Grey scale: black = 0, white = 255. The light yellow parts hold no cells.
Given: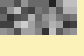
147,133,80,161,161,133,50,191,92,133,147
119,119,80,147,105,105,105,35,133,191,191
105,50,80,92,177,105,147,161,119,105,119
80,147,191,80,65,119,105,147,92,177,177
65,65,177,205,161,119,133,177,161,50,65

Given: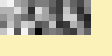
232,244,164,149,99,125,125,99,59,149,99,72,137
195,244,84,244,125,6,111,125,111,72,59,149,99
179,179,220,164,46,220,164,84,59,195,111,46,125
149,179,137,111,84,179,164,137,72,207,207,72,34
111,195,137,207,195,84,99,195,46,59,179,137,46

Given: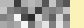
197,128,114,98,170,60,142,128,142,197
184,184,60,170,184,170,85,197,114,85
170,156,170,244,114,184,228,128,228,156
128,142,244,73,44,212,142,98,212,114

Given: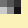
202,140,19
113,84,48

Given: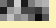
137,192,137,153,99,11,83
113,55,206,27,125,165,178
27,153,178,71,71,55,125

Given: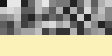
203,217,203,94,94,191,150,94,175,36,175,79,217,119,191,135
135,150,191,64,36,119,64,107,79,135,36,203,36,162,175,135
107,79,135,162,162,191,64,119,50,50,175,50,119,150,162,50
94,64,150,64,94,162,203,217,162,191,94,50,191,135,36,79
22,231,231,36,107,191,231,135,119,119,36,107,191,94,175,203

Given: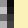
196,25
180,67
148,11
108,52
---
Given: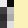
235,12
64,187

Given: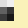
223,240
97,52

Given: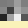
123,127
135,64

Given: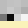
188,193
188,201

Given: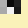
176,10
169,241

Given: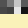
82,124
71,64

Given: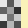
231,88
98,159

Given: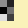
142,34
2,110
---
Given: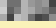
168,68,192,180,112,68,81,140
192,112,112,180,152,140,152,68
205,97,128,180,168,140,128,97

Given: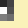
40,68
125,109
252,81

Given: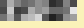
74,201,61,74,173,143,158,103,103,115,228
87,173,130,103,115,143,130,46,61,130,74
115,173,87,173,188,214,87,34,61,143,158

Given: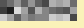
60,30,218,162,84,177,133,109,96,84,162
84,109,148,96,148,96,72,177,162,177,109
204,162,96,148,121,133,133,204,190,204,72

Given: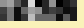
52,119,13,52,189,103,103,103,13,90,25
64,119,13,103,161,146,37,64,52,13,25
146,161,90,37,217,0,37,146,0,25,52

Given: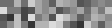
84,53,191,69,219,123,152,84,219,191,152,96,123,179,165,139
96,139,191,123,53,179,179,219,204,123,84,53,204,152,96,152
111,111,179,111,204,165,139,96,179,165,152,84,96,123,139,123
219,123,123,69,84,165,139,165,84,111,139,165,111,165,123,191

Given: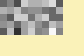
91,191,48,161,206,132,145,248,132
104,132,76,206,177,177,191,220,91
132,91,206,206,116,177,206,104,104
145,161,104,161,191,145,116,191,161
177,161,191,132,145,145,116,104,177
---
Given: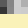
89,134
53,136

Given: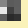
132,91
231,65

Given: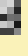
202,213
213,152

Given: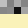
192,129
134,138

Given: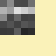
100,139
178,158

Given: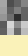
166,78
160,96
